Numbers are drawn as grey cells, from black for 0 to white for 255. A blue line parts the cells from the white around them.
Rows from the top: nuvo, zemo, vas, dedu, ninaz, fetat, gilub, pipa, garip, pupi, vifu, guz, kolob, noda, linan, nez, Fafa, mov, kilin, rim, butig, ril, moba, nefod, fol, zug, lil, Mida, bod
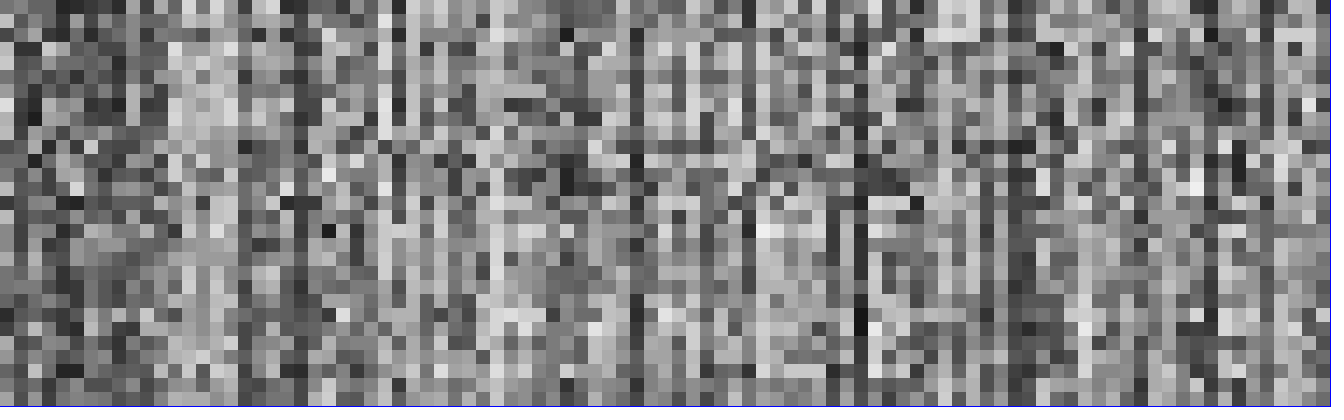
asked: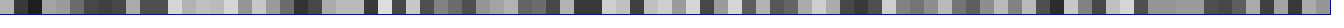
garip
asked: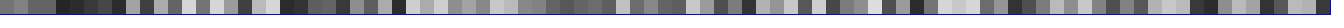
nuvo
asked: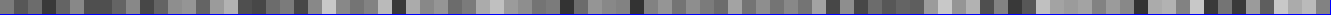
Mida

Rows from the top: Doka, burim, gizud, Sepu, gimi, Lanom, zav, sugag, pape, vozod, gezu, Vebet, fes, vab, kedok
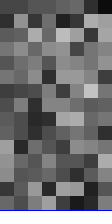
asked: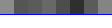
fes
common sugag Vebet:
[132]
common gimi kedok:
[125]
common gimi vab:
[85]
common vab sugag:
[91]

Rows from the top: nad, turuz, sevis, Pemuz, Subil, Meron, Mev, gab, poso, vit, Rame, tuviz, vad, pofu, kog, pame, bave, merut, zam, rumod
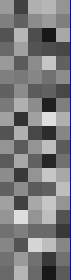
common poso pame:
[222]
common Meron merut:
[134]

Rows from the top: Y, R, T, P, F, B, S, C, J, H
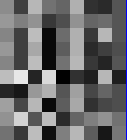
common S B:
[36]
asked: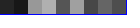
S
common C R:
[78]
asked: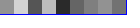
J
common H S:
[23]
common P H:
[93]

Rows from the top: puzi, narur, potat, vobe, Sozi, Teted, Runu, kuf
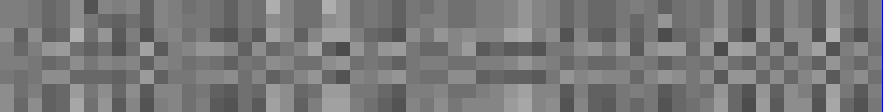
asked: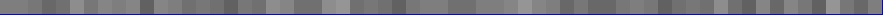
Sozi
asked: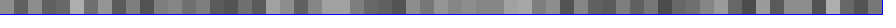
potat

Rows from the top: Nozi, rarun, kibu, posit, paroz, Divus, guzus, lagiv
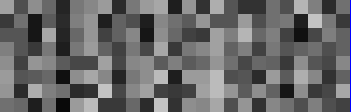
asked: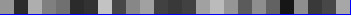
guzus
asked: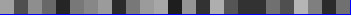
Nozi
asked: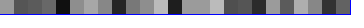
Divus
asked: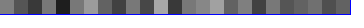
posit
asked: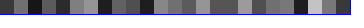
rarun
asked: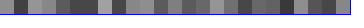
paroz

